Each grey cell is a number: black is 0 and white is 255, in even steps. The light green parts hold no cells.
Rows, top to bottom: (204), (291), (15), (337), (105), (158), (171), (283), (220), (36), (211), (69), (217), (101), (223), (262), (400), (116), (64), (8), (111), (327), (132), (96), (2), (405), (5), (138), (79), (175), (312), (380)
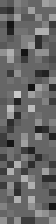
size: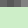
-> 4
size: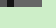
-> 6
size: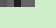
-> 5
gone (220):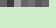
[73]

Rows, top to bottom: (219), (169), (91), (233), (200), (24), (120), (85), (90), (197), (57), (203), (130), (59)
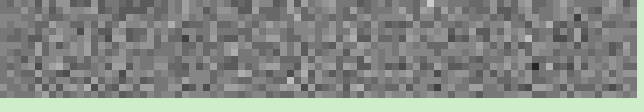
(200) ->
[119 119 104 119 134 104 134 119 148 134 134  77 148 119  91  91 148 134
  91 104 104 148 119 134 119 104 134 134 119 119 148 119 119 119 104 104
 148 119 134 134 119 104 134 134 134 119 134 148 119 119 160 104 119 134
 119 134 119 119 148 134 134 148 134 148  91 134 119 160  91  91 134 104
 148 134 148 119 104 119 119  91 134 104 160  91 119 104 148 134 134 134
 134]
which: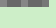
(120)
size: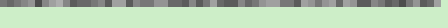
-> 63
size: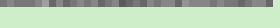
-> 39
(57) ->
[119 148 119 104 104 160 119 119  91  77 148 148 134 119 134 148 134  77
 148 134 134 148 119 134 119 104 104 134 134 134 104 119 134 134 174 160
 104 119  91 119 119  77 134 174  91 148 119  91 119  91 104 134 160 148
 134 160 134 148 160 119 119 134  77 119 134 148 148 119  91 134  91 134
 104 148 119 148 104 119 119 119 148 104 119 148 148 119 148 104 134 148
 148]
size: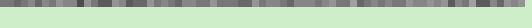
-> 75

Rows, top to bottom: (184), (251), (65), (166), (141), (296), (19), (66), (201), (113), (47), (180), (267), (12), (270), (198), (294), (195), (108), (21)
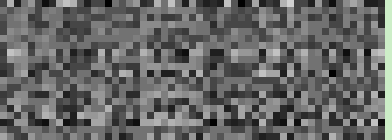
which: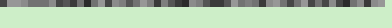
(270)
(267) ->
[114  70  70 114 114 114 151 139  85 126  58 139 126 114 139 114  70 114
 114  85 114 114 126 139  70 139 114  85  70 126  70 114 114  70 139  85
 114 114 114  58  70 126  85  70 114  85 139  70 114  70  85 100  85  70
 126]
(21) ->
[165 126  70  58 151 114 126 126 114  70 139 114  70 151 114  43 114  31
  58 114 114 165  70 151 165  85  58 151  31 151 114  85 126 126 139 114
  58  31  43  43 165  31 126 114 151 114  43 178 126  43  70  43 126  70
  58]
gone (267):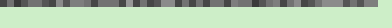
[100]
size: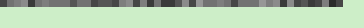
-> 49
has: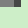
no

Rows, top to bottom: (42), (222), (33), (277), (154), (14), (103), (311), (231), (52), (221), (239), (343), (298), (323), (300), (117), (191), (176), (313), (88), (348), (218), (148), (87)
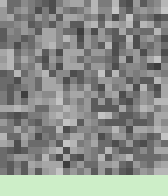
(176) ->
[123 123 166 123 153 123 107 107 182  77 107 138 138 123 138 138 182 138
  77 166 166 153 182 166]
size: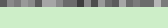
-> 24

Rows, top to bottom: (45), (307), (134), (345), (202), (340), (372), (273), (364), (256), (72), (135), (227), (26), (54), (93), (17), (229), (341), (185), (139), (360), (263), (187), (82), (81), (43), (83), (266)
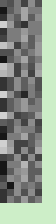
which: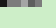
(185)
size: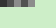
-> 5
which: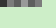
(266)
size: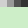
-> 4
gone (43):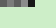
[108]

